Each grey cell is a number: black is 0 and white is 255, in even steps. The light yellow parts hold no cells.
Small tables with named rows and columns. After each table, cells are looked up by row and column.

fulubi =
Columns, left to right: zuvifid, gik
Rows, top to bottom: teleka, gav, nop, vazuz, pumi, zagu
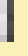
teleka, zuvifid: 220
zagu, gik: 64
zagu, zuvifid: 195
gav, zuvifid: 216
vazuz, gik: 81
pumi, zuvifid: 221
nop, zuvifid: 230
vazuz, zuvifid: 222
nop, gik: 68
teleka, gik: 82
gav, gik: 79
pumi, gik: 76

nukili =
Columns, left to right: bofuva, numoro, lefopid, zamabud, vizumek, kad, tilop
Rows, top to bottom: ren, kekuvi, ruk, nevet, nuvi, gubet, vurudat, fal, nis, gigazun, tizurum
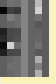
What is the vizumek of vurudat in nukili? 99
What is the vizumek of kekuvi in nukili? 99
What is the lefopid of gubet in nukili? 80
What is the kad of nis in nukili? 174
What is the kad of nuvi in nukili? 99
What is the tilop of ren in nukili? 92
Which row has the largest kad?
kekuvi

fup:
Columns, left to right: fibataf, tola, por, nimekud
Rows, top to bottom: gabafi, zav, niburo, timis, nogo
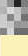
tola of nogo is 212
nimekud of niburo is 114
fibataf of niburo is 204
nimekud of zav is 152
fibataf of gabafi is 190
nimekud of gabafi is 125
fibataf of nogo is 133
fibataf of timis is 204
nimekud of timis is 154
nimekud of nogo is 108
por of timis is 149
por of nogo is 110
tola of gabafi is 143
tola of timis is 196

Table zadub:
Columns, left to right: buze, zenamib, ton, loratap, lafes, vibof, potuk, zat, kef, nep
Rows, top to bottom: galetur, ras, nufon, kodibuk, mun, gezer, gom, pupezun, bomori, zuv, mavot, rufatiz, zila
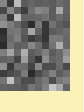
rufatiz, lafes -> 76
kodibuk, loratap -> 77
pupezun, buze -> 126
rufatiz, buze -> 117
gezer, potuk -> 54
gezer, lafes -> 60
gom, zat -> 115
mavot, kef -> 93
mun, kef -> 100
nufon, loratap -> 99
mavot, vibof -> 76
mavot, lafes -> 43
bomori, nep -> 156
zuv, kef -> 107
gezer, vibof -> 76
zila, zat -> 196
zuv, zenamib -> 57
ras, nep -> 99
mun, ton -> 120
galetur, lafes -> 101

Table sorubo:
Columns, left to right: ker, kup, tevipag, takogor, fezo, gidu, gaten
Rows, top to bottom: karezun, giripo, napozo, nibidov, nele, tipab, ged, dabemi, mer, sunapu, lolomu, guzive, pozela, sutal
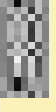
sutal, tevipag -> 152
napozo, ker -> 133
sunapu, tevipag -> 200
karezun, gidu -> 190
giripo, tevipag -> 152
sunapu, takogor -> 120
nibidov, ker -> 134
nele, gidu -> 188
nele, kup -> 186
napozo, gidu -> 83
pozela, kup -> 118
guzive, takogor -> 100
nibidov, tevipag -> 154
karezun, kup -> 142
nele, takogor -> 193
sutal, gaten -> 130
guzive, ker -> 163
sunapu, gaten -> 148
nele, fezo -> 54
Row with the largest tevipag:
mer

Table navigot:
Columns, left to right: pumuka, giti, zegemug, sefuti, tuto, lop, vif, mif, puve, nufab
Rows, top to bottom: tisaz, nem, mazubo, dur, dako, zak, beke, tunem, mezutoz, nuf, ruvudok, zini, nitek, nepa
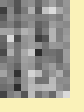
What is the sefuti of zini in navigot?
146
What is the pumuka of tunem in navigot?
74
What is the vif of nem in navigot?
195
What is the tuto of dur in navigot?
143
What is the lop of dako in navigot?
90
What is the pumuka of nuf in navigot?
137
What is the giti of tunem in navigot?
174
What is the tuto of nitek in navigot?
185
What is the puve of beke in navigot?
149
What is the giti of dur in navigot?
126
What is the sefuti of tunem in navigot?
169
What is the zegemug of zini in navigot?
99
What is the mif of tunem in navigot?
113

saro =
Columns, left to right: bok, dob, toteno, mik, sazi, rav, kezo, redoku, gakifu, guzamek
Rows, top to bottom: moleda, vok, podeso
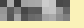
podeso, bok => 157
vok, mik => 71
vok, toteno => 127
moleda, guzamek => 77
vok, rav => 88
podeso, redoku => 169
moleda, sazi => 167
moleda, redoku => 195
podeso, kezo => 161
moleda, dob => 172
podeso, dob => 88
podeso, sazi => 105
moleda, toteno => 53
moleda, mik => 163

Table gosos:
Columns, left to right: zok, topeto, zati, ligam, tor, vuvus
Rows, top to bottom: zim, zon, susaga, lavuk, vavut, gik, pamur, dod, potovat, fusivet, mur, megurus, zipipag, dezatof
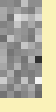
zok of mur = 141
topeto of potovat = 129
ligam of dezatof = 133
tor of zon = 127
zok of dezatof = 115
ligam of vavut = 147
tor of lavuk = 168
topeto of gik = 194
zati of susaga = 221
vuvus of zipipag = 115
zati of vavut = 154
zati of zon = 164
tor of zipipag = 170
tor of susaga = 178
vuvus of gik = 198
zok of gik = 111
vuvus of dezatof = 105
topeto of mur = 175
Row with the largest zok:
megurus

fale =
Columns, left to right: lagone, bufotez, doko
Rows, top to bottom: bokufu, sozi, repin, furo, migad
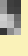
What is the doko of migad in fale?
180
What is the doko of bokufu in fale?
57
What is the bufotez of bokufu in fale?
63
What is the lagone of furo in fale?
199
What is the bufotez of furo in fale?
189
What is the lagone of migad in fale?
53
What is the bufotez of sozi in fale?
66
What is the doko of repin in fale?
104
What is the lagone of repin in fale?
206
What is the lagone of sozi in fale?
151
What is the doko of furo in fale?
115
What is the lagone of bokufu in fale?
146
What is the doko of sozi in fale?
63
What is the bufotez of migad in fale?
140
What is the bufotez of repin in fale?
178
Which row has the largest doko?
migad

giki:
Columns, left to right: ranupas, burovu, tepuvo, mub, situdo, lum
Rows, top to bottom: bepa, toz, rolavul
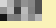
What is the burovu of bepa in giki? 174
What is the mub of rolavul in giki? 179
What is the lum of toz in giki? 81
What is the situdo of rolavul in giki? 141
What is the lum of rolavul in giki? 181
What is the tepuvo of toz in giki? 61
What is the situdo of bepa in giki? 133
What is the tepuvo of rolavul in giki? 123
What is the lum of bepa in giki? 81
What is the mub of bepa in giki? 145
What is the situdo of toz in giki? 129
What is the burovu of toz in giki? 184

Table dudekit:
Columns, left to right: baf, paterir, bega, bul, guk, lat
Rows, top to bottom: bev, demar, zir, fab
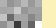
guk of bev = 153
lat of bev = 177
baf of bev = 177
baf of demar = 165
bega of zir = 166
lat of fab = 252
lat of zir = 158
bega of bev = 161
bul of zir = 165
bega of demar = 201
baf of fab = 146
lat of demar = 162
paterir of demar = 169
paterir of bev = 148
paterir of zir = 107
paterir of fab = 177
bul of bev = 184

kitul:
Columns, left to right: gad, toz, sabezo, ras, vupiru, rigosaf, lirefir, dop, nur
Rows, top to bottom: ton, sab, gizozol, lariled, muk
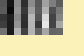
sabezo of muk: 179
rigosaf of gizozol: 84
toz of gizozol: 31
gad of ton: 86
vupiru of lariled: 180
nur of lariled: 166
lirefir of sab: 178
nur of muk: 103
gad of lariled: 62
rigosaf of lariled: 56
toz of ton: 22
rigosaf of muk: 99
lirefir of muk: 166
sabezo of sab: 147
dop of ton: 126
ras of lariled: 44
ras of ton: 46
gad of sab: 91
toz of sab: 11

